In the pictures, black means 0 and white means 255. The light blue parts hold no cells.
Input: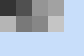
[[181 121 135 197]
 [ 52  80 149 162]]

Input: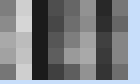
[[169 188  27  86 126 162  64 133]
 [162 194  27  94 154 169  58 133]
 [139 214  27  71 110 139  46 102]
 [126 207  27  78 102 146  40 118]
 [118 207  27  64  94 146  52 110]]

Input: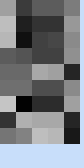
[[197   2  44  44 160]
 [190  31  51  51 152]
 [183  16  65  71 138]
 [160  59  92  92 124]
 [117 130 190 183  24]
 [111 111  78  78 138]
 [105 105 168 160  37]
 [ 92  84  65  65 144]
 [ 51 176 168 168  37]]

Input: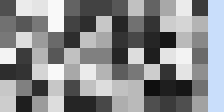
[[243  59 180  87 193 128 128  37 221  30 228 243 106]
 [205  30 155 221  37  37  72 174 186  79  59  79 162]
 [199 128  45 199  72 193 221 193 186  15  30  22 113]
 [120 221 155 106  45 193 168  51  72  37  22 186 136]
 [113  87 120 249  66  45 199  37 113  51 205 213 180]
 [ 79 235 228 249  99  66  66  87 193  99 168 235  59]
 [ 45  51 213 249 168 235 180  93 120 205  51 228 143]]

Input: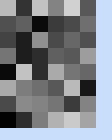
[[186  51 194 131 209  88]
 [170 125 111  88 186  23]
 [117  29  45  96  88 157]
 [ 80  96  10  59  74 111]
 [ 74 138 131 117  59 131]
 [ 67  29 144  74 103  80]
 [ 10 194  45 170 117 103]
 [  2  45 125 178 202 164]]

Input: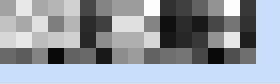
[[216 232 187 201 208  38 141 175 175 216  23  38  56 148 232  31]
 [193 169 224 126 181  44  64 224 224 133  16  44  23  71 118  50]
 [163 232 169 181 208  71 133 155 155 254  50  64  98 148 254  56]
 [105  92 133   9  98 105  23 141 155  98 112 118  71   9  79 112]]
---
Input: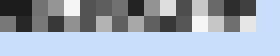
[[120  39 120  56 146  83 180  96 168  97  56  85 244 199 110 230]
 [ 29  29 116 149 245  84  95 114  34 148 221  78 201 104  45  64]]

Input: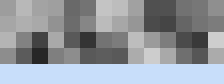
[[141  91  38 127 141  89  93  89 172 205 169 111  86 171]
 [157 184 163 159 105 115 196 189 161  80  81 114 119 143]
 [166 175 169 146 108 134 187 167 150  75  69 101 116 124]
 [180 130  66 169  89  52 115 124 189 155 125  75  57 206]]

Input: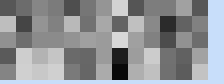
[[132 208 200 208 122 102 171   9 175 192 112  92 195]
 [ 87 108 134 123  78 118 149 211  85 125 124 161  87]
 [190  69 148 129 185 113 168  99 192 137  43  98 129]
 [145 110 139 139 147 160 155 216 160 129  76 146 109]
 [ 90 206 179 197 106 103 155  29 157 204 113  97 162]]

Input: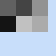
[[ 20 193 171]
 [ 97  68 146]]

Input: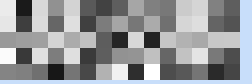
[[132 128 112  23 117  72 178 241  46 255  77  88 117  42  69]
 [235  26 216 145 211  89  66  94 166 128 120 203 213 129  94]
 [230  62 219 102 223  64 124 166 119 171 112 214 222 100  83]
 [153 158 160 212 171 193  93  37 216  34 197 178 169 200 201]
 [251  57 224 125 223  58  94 146 148 192 102 194 228 121  77]]

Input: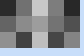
[[144  65 190  70 132]
 [ 43 113 200 125  40]
 [100 139 157 115  80]]

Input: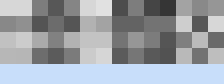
[[183 182 109  91 123 203 214  91 118  89  82 185 114 190]
 [215 215 125  87 133 215 225  77 125  69  53 163 137 150]
 [136 144  84 108  85 178 163  99  99 115 115 206  87 215]
 [193 204 170 129 178 195 195 116 150 124  85 127 187 106]]
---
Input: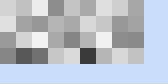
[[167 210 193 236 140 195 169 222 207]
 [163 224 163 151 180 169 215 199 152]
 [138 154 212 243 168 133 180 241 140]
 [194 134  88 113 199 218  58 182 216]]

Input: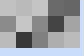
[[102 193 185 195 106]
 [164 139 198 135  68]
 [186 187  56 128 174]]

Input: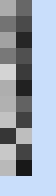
[[103 172]
 [ 74 115]
 [ 38 162]
 [ 80 120]
 [ 58 212]
 [ 33 174]
 [ 98 177]
 [ 65 194]
 [190  54]
 [ 67 200]
 [ 24 185]]

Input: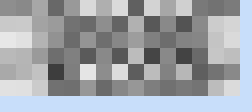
[[123 142 137 167 104 153 217 175 218  96 211 167 208 121 114]
 [213 201 202 163 155 114 106 142 100 177  88 137  83 138 204]
 [218 231 225 179 146 107 148 110 135 157 128 109 131 134 196]
 [190 185 181 154 110 128  90 137  87 188  69 137  67 106 198]
 [137 169 180 194  61 126 229 141 220  93 188 130 183  95 115]
 [219 225 224 203 113 111 151 106 135 151 126 113 121 116 188]]

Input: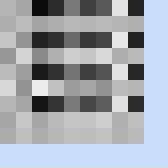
[[ 36 181 165  10  44 120  64  89 227]
 [176 174 188 164 174 184 181 186 181]
 [ 34 197 148  34  48 106  55  69 231]
 [185 151 212 138 175 205 198 217 174]
 [ 39 187 158  25  49 116  63  84 227]
 [182 215 147 236 193 156 166 145 187]
 [ 44 182 165  21  52 122  70  93 224]
 [190 165 199 166 185 197 196 205 175]
 [186 172 190 173 183 190 189 194 178]]

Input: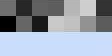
[[ 50 110  39  97  93 182 206]
 [ 92   0 102  24 200 193 146]]
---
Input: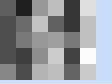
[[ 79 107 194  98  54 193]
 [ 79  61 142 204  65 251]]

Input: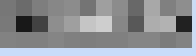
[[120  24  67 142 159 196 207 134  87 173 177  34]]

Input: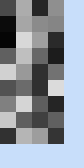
[[ 11 166 139 133]
 [ 96 191 103  28]
 [ 82 107  48 219]
 [200  95  64  96]]

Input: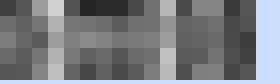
[[109  97 118 178 116 115 109  92 112 114 148 100 103 111  73  83]
 [105  93 117 176 120  96 106  86 107 111 193  91  92 115  79  64]]

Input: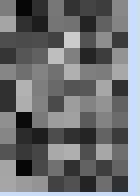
[[165  48  29 117 114  35  97 132]
 [ 53  86  97 190 128  36  61 147]
 [ 48 178 126 105  84  87 167  48]
 [144  10 122 157 161  91 131 107]
 [ 84  56  70 169 175  79 167 110]
 [166 155 148  66  81  35 110  48]]

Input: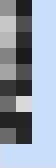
[[199  79]
 [131  27]
 [ 55  35]
 [ 35  36]]

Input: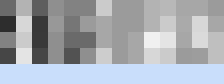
[[ 45 215  56 152 118 155 167 155 155 179 203 170 215 167]
 [ 70 228  70 143  82 143 205 155 167 215 203 155 157 191]]
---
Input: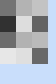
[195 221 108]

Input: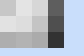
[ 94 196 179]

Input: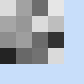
[230 219 158  35]

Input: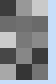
[201 112 203]

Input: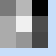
[  2 240 171]

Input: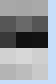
[169 105  57]

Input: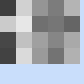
[180 118 160 218]
